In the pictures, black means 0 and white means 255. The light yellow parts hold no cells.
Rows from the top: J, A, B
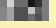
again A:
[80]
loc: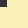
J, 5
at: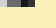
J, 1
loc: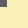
A, 5

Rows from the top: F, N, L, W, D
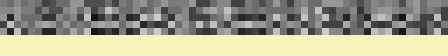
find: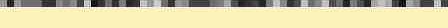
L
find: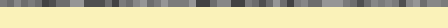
F
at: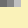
L, 44
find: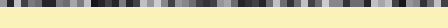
D
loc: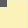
N, 20
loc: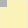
W, 19

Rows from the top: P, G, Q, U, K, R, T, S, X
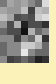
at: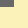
S, 5
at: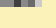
R, 0
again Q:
[77]
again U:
[77]
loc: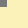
P, 0
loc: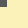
Q, 3

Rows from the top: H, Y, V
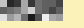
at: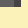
H, 6
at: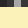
H, 1
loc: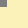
Y, 2
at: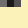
V, 3
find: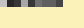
H
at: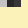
H, 0

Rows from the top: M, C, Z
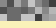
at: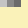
M, 4
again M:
[136]
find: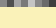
M
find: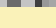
Z

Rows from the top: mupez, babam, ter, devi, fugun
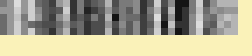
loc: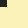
babam, 12
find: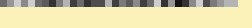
fugun
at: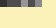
devi, 12
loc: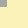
ter, 31

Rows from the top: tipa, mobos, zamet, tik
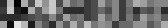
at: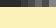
mobos, 9
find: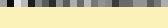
tik

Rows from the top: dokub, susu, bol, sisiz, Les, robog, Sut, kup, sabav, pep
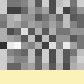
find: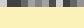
susu
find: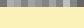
sisiz
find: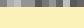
bol

